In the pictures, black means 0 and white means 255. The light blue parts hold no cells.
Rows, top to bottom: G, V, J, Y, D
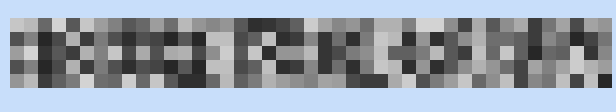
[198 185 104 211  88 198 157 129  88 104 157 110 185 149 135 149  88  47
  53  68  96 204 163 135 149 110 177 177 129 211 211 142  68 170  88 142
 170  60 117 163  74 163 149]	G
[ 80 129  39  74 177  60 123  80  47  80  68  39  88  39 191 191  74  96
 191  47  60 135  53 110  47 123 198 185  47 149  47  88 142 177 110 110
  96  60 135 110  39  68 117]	V
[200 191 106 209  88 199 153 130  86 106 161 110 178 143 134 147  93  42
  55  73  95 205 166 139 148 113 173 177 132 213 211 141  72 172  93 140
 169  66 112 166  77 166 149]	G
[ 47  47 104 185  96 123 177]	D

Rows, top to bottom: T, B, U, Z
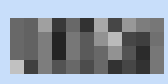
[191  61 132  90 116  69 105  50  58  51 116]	Z
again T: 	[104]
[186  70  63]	B
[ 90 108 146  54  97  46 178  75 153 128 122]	T

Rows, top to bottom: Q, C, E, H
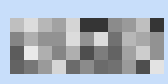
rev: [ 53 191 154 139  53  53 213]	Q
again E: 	[175]
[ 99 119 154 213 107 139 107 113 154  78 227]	H
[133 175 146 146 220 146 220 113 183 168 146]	C
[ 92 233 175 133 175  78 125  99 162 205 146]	E
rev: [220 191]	Q
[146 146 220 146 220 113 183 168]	C

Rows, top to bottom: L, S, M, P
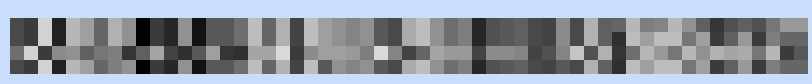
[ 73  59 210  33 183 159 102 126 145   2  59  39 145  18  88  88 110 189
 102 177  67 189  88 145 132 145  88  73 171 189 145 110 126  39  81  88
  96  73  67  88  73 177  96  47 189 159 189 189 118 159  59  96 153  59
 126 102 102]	P
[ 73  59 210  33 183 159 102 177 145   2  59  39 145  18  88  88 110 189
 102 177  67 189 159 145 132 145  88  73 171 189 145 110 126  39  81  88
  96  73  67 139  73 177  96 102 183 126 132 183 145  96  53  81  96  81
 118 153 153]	L

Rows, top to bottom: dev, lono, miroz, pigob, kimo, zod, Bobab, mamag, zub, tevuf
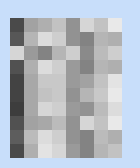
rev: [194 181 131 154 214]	tevuf
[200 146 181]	zod

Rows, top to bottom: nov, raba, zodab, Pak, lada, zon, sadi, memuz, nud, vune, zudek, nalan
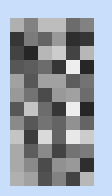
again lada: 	[161]
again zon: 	[153]
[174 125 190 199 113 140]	nov
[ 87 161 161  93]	lada
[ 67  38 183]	zodab
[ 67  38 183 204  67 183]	zodab
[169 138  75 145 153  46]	zudek

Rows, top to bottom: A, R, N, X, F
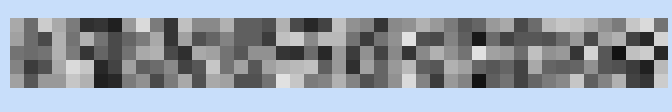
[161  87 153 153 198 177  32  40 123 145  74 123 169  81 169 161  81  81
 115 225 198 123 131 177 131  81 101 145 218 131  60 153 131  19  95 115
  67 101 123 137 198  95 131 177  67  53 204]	F
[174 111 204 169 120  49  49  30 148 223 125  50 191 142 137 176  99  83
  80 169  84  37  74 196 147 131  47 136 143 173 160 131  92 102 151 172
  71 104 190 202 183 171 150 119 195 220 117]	A
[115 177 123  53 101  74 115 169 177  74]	N
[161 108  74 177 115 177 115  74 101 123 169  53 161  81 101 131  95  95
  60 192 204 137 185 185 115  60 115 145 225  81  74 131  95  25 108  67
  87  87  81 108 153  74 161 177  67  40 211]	R
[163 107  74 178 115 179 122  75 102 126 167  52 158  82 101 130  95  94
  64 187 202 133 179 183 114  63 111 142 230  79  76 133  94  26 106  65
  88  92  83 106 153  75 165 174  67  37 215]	R
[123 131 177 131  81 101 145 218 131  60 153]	F

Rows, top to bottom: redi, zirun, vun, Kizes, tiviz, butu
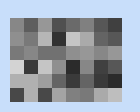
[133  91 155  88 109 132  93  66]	redi
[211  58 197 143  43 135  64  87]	Kizes

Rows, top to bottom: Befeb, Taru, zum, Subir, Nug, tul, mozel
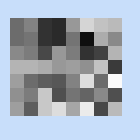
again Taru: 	[116]
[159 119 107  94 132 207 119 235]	Nug
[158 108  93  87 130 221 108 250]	Nug
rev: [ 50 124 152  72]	zum

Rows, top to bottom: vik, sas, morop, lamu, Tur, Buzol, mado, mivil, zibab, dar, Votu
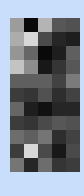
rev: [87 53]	lamu
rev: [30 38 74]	sas
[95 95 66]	Tur
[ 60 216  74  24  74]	dar
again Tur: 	[95]

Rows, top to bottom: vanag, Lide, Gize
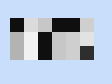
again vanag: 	[15]
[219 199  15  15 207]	vanag
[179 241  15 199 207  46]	Gize
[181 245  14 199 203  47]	Gize
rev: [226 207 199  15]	Lide

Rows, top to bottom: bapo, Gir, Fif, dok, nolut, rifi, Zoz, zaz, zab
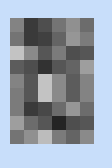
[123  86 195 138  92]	rifi
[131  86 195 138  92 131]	nolut
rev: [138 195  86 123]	rifi
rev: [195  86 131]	nolut
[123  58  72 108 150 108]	Zoz

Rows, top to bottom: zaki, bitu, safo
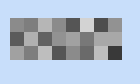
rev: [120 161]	bitu
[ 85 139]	safo
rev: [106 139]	safo

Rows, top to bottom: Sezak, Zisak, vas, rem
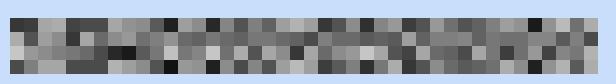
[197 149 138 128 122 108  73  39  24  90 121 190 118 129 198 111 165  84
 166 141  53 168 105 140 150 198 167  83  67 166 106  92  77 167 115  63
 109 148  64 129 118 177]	vas
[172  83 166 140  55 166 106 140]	vas
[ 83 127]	Sezak
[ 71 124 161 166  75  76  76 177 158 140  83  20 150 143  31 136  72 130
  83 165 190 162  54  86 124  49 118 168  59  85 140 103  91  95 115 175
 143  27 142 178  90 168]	rem
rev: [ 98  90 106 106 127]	Zisak

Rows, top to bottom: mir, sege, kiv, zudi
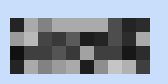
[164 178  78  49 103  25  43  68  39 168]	sege
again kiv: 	[63]
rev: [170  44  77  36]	sege
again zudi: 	[170]
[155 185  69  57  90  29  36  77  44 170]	sege

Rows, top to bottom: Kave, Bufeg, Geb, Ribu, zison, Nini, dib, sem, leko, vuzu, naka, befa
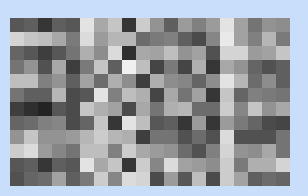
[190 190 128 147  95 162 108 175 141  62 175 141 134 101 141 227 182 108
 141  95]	zison
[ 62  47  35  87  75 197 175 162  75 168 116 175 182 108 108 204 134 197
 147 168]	dib
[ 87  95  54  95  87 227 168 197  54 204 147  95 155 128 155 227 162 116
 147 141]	Kave
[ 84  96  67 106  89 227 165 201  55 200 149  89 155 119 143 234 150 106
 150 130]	Kave
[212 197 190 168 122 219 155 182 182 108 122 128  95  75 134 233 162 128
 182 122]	Bufeg
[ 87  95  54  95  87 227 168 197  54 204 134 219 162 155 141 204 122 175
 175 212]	naka
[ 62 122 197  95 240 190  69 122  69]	Ribu

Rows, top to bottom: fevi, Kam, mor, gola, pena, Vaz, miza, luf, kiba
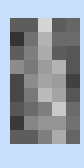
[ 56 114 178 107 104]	Kam
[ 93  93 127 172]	kiba
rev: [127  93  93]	kiba
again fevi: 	[93]
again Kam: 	[107]
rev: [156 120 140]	gola
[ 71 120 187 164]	Vaz

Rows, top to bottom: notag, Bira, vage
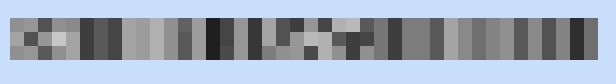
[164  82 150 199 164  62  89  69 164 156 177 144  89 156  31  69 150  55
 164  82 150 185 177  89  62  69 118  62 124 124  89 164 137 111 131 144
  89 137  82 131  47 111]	Bira
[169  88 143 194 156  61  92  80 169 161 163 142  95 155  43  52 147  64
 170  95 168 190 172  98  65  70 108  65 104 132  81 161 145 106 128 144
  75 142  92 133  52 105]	Bira
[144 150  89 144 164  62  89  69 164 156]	vage
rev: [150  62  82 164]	notag
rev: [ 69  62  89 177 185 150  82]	Bira
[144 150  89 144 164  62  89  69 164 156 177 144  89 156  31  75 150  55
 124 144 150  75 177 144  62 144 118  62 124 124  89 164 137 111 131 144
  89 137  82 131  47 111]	vage

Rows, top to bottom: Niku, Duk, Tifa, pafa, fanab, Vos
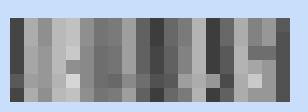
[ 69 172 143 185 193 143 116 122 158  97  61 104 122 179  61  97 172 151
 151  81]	Vos
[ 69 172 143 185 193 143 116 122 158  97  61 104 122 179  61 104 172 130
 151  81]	Duk
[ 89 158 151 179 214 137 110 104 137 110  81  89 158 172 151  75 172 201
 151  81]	fanab

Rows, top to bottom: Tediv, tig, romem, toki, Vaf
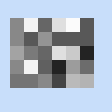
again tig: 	[88]
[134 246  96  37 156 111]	toki
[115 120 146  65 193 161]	Vaf
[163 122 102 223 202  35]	romem
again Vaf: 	[116]
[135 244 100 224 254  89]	Tediv

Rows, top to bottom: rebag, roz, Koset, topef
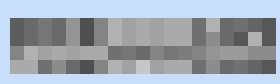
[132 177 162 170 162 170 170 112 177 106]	rebag
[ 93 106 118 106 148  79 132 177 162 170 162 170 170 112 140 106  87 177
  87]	roz
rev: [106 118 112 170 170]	Koset

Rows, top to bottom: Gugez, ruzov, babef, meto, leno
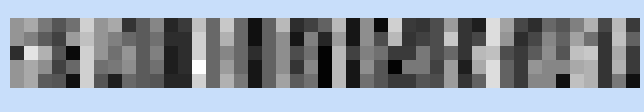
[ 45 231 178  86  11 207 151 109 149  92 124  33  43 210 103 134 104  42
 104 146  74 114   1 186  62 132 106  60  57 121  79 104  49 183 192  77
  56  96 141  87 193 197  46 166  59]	babef
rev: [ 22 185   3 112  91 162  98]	leno
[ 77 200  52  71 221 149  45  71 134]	ruzov

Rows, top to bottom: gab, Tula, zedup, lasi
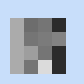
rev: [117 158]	zedup
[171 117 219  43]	lasi
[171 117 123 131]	Tula

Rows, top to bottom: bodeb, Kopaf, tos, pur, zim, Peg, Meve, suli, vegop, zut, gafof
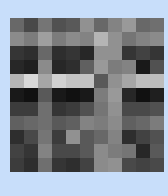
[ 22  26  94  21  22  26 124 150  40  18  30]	Peg
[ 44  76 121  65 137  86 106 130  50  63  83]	vegop
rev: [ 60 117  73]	vegop
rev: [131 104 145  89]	bodeb
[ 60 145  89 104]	vegop
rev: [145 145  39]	tos
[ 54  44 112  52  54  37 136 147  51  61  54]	tos

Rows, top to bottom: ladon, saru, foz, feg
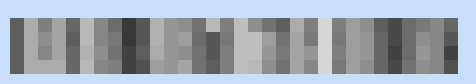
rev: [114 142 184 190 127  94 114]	feg
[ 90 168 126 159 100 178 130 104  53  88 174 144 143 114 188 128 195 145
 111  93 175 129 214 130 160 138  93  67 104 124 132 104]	ladon
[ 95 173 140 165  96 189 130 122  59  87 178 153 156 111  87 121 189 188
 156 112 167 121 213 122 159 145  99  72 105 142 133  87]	saru
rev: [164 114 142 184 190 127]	feg

